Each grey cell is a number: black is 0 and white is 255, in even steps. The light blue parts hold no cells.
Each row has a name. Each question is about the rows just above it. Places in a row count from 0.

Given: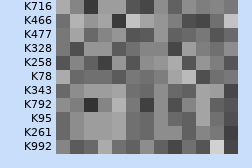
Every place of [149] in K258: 4 7 10
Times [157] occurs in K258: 0
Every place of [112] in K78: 2 3 6 11
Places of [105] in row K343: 0 6 8

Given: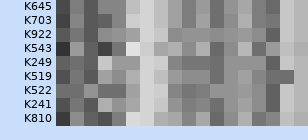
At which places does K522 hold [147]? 2 11 12
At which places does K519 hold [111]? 11 15 16
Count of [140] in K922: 4

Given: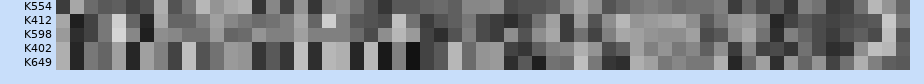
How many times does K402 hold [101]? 1
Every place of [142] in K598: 7 23 32 34 43 44 48

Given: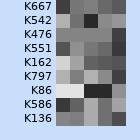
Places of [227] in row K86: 0 1
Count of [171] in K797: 0
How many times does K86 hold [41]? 2
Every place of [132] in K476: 0 1 2 3
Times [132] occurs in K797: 0

